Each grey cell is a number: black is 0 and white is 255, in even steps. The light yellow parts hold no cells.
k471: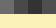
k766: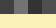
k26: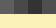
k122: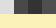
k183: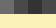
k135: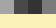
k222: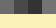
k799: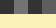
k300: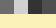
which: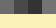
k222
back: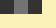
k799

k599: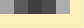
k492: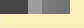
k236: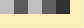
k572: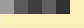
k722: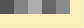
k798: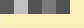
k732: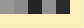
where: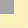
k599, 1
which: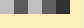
k236
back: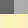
k722
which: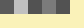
k798
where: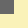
k722, 4
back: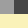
k492

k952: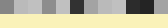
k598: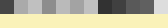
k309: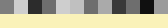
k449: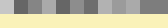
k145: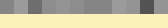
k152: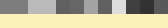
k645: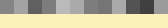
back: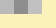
k598
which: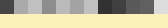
k598
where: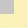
k449, 1
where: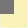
k645, 8
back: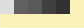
k598
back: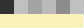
k598
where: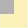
k449, 8

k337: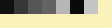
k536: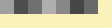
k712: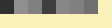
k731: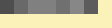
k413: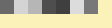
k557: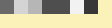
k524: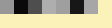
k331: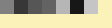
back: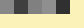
k712
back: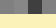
k712
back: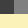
k712
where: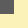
k731, 7
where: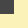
k536, 6
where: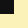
k337, 1
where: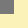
k413, 7

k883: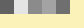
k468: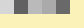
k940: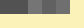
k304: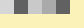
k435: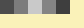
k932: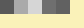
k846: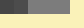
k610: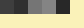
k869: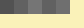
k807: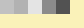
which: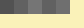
k869
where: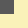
k932, 1
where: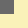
k468, 5
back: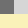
k932
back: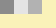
k807
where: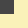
k846, 1

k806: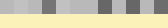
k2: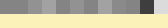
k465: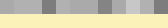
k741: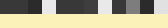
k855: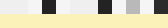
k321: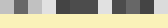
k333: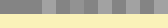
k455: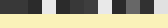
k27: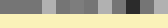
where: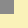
k2, 9
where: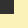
k455, 11
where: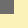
k806, 12
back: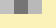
k806

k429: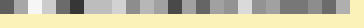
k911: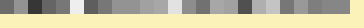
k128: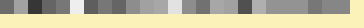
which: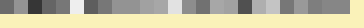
k911
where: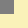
k911, 23
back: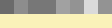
k429
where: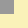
k911, 22
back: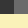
k429

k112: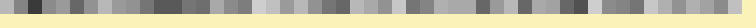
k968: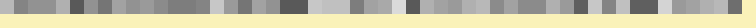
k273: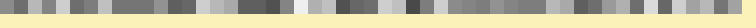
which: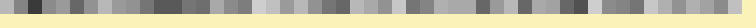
k112
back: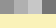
k112

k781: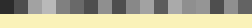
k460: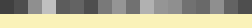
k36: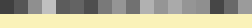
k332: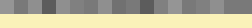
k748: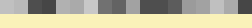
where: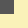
k36, 2
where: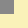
k781, 10
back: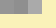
k781
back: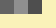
k781
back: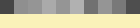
k36

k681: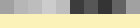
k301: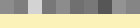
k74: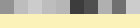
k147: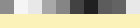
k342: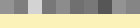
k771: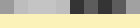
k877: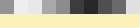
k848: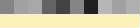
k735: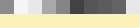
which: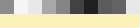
k147
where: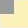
k771, 1
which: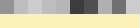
k74
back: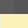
k735
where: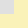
k877, 10
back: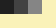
k147
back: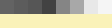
k735

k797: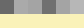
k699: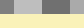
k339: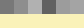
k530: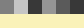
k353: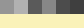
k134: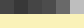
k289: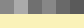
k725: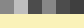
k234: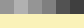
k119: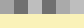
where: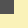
k234, 5
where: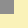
k339, 2
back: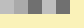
k119
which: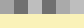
k119
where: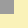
k339, 5

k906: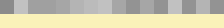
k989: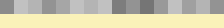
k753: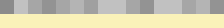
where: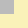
k906, 7
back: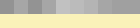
k906
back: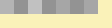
k906
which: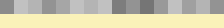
k989
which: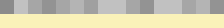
k753
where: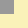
k989, 12

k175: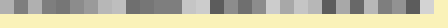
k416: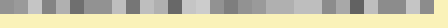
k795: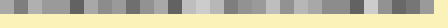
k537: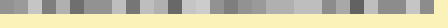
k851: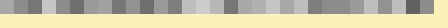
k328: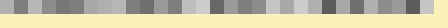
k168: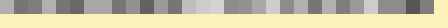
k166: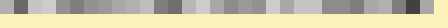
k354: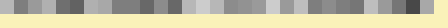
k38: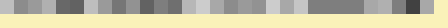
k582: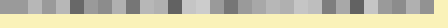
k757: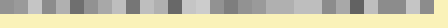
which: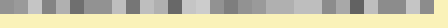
k416
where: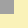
k851, 8
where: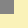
k416, 4

